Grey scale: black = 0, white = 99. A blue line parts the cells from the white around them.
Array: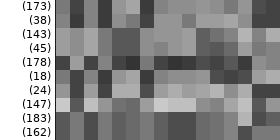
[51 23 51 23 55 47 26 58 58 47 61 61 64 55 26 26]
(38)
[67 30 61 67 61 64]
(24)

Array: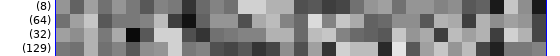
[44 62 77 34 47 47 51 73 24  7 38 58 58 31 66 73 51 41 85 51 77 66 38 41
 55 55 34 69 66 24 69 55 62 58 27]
(64)
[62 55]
(32)
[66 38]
(64)
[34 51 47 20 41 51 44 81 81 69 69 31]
(8)
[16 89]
(129)
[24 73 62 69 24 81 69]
(32)

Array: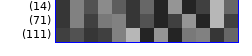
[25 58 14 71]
(71)
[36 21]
(14)
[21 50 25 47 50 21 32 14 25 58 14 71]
(71)
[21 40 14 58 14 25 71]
(14)
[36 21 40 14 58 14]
(14)
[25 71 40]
(14)

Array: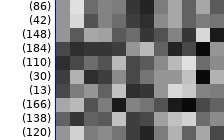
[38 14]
(184)
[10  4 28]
(166)
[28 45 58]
(30)
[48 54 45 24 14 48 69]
(120)
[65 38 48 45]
(42)
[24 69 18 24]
(30)
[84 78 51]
(13)

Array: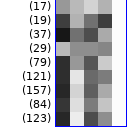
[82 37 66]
(157)
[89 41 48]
(121)

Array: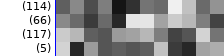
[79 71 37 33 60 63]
(117)
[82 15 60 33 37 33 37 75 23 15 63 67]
(5)
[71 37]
(117)
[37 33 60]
(117)
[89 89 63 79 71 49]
(66)
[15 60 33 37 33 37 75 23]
(5)

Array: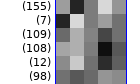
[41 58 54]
(98)
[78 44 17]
(12)
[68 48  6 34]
(108)
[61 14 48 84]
(155)
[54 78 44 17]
(12)

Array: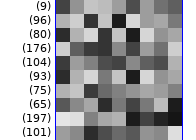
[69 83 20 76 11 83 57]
(80)
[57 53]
(101)
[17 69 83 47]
(93)
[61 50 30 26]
(104)
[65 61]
(75)
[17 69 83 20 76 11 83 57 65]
(80)

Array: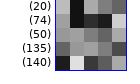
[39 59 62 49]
(135)
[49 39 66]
(50)
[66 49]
(20)
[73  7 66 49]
(20)
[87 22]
(140)
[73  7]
(20)
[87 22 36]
(140)

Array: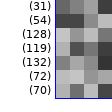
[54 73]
(54)
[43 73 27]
(70)
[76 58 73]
(128)
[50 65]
(132)
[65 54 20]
(132)

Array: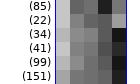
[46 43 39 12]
(151)
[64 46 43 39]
(151)
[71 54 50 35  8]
(34)

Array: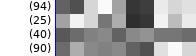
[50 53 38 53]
(40)
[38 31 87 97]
(90)
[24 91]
(94)
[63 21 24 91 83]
(94)
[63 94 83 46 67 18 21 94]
(25)
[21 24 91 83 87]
(94)
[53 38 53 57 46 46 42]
(40)

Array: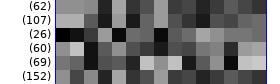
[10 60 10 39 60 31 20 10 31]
(107)
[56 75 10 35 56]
(69)

